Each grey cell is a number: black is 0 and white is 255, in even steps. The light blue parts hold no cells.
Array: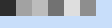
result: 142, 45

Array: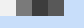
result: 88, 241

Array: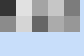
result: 124, 139

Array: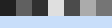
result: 117, 33

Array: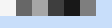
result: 126, 245

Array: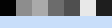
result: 30, 3
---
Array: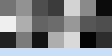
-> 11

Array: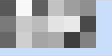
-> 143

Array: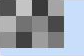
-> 165

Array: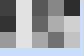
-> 45

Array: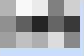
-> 208

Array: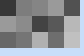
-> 81

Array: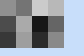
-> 184
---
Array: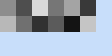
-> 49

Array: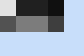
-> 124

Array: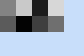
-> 63

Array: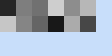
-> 101

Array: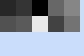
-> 233

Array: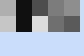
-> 219

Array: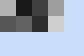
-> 45

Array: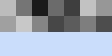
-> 133
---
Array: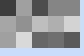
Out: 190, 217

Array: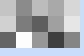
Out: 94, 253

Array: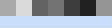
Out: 115, 218

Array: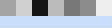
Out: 187, 238

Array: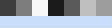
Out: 27, 247

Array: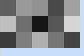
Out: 22, 213

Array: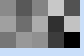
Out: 172, 200
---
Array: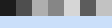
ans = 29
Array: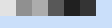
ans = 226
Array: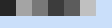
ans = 38
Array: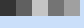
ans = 52
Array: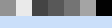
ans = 145
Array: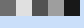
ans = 111
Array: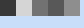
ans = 56
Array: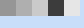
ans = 150
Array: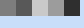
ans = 125
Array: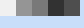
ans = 240
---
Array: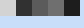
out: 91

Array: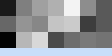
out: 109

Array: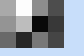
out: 38

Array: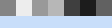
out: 63

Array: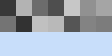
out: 85

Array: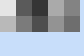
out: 78

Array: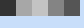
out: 195

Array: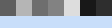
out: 221

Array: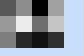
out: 40

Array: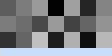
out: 176
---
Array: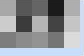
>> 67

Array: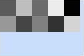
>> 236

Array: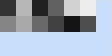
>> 210

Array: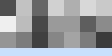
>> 93

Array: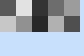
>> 110

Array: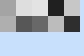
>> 32
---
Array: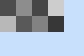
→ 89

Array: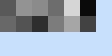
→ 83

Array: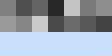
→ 134

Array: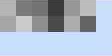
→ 203

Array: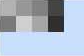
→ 206

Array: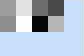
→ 253

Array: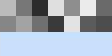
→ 162

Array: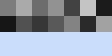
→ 81

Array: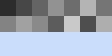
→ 160
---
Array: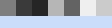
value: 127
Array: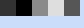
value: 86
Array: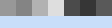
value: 132
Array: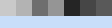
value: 110
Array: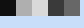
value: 103
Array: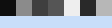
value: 85
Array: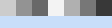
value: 147
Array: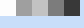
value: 159
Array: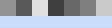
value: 127
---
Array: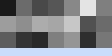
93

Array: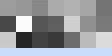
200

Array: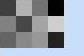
101

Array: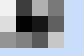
148

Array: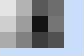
171

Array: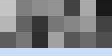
93

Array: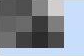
112
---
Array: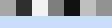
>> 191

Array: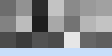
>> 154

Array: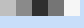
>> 117

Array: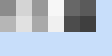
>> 103

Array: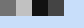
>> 17

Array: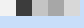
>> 167

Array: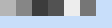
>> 237

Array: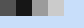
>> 155

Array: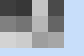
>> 196

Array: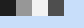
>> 242
